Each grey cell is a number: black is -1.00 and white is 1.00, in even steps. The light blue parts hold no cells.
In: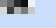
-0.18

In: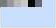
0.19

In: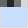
-0.70

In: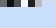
-0.87

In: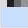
-0.75

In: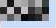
-0.83

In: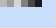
0.22
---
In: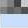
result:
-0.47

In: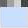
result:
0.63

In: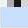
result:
-0.81

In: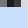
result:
-0.55

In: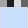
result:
0.72

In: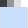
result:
0.76

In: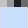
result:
-0.76

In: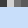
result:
-0.09
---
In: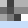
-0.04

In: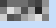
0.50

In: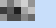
-0.40

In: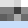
-0.15

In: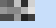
0.19

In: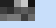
-0.04
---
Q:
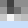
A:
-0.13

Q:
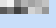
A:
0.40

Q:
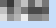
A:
-0.42

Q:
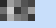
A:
-0.23

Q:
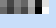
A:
-0.78

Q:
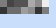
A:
0.10

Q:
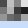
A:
-0.54

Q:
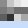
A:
-0.14
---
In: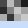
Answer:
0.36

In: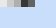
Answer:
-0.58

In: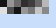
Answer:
0.54

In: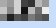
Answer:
-0.24

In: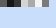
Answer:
0.91

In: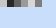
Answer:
0.69

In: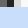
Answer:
0.72
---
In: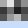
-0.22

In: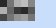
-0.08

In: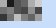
0.24

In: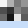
-0.29

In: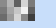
-0.51

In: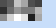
0.30

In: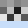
-0.31
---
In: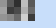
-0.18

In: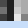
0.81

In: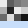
-0.37

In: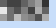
0.48

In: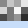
0.17

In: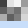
-0.01
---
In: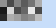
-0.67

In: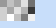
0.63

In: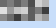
0.08

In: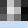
-0.24

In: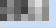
-0.41

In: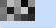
-0.10

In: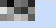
0.07
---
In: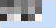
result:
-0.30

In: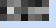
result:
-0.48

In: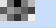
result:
0.78

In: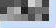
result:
-0.38

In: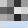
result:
0.56

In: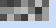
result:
-0.38

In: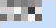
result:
0.43
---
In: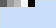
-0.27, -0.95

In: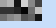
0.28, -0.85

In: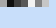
0.31, 0.55

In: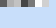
-0.26, 0.63

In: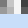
-0.04, -0.28

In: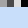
0.29, -0.97

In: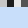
0.55, -0.34

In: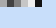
0.33, -0.85

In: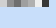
0.63, -0.58

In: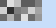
-0.28, 0.19
